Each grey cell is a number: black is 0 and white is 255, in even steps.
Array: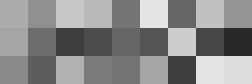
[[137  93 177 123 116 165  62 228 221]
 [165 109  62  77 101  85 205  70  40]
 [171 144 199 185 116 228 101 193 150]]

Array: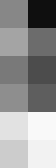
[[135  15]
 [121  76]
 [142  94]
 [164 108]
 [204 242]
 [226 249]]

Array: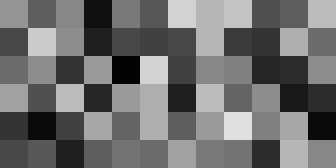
[[ 51  10  65 167 100 174  94 154 223 128 167  10]
 [161  80 188  38 154 174  31 188 100 141  24  44]
 [ 72  87  31  94 115 107 161 121 115  44 182 135]
 [148  94 135  16 121  87 210 182 195  80  94 188]
 [107 141  51 154   3 210  65 135 128  38  44 141]
 [ 72 203 141  31  72  65  72 182  59  51 174 107]]

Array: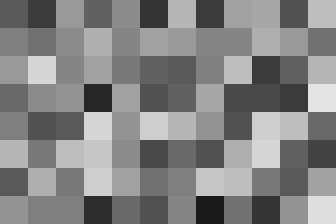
[[ 89  59 153  97 139  52 182  59 161 167  81 190]
 [127  81  89 214 147 206 182 147  81 206 190 105]
 [127 113 139 175 133 161 153 133 133 175 153 113]
 [182 120 190 198 139  73 105  81 175 214  97  67]
 [147 127 127  45 105  81 133  26 113  52 147 222]
 [105 139 147  38 161  81  97 167  73  73  59 228]
 [ 89 175 120 206 161 113 127 198 190 120  89 161]
 [153 214 133 161 120  97  89 127 190  59  97 182]]

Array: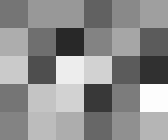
[[202  78 237 210  91  48]
 [173 111  40 131 166  91]
 [117 152 152  97 137 159]
 [131 188 173 103 144 181]
 [117 196 210  56 124 253]]

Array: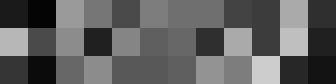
[[ 26   4 154 118  74 125 111 111  67  60 170  47]
 [ 53  11 103 140  88  88  95 147 125 205  39  19]
 [183  74 140  32 133  95 103  47 170  60 191  32]]

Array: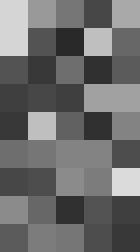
[[ 83  56 110  48  91]
 [ 63  71  63 161 161]
 [ 71  77 139 124 219]
 [213  83  41 191 103]
 [139 103  48  83  63]
 [110 118 131 131  77]
 [ 91 124 118  77  56]
 [213 153 118  71 169]
 [ 56 191  97  48 131]]
